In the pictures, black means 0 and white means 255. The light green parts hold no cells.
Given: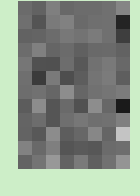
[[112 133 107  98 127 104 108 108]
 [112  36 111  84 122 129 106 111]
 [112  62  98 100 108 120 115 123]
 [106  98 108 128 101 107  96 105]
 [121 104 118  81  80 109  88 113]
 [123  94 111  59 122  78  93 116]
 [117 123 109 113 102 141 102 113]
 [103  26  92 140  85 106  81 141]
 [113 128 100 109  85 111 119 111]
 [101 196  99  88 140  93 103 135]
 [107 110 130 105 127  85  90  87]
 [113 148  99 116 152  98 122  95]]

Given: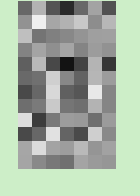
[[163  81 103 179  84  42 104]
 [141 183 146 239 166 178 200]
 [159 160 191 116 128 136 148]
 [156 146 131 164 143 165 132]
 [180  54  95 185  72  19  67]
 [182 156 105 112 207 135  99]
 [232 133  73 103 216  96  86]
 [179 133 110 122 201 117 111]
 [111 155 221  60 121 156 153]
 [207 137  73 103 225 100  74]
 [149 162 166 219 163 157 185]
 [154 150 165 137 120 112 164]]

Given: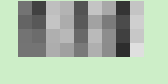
[[ 52 196 115  65 191 179  83 196 168]
 [ 75 207 100  88 196 172  89 162 123]
 [ 64 199 115 108 175 184 105 186 141]
 [ 45 223 116 116 173 160 121 175 140]]

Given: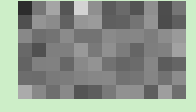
[[ 77 117  44 118 165  85 211 143  91 106  83 143]
 [ 76  95  80 148 139  97 150 155  95  97 116 148]
 [141 154 136 110 115 139 115 115 138 133 134 125]
 [129 162 104  80 127 127 153 121 144 124 101 126]
 [ 92 101  99 128 129 103 137 147 114 102 107 134]
 [114 140 109 108 122 124 131 135 136 114 117 133]
 [158 110 171 136 110 137  84  93 121 145 144  94]]

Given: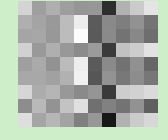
[[203 228 212 159 175 158 149 151  46 178]
 [146 116 175 164 153 188 237  91 137 126]
 [136 110 165 167 152 188 252  90 138 115]
 [205 226 209 153 175 152 139 155  58 194]
 [145 102 159 170 146 187 237  91 138 114]
 [141 119 168 168 161 177 241  86 147 120]
 [209 218 214 172 181 152 138 149  58 205]
 [146  95 141 185 147 195 224 112 129 115]
 [203 215 222 165 182 163 128 151  23 177]]

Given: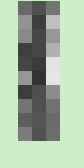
[[ 81 116 105]
 [ 61 190 147]
 [ 71 151 137]
 [ 70 176  63]
 [ 59 228  69]
 [ 51 230 150]
 [ 79 141  60]
 [ 81 114 116]
 [ 85 104  94]
 [ 81 109 124]]
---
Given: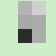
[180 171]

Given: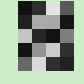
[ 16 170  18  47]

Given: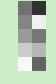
[113 240]

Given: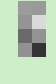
[156 218]

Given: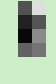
[82 84]

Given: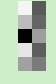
[245 101]

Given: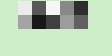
[236  24]
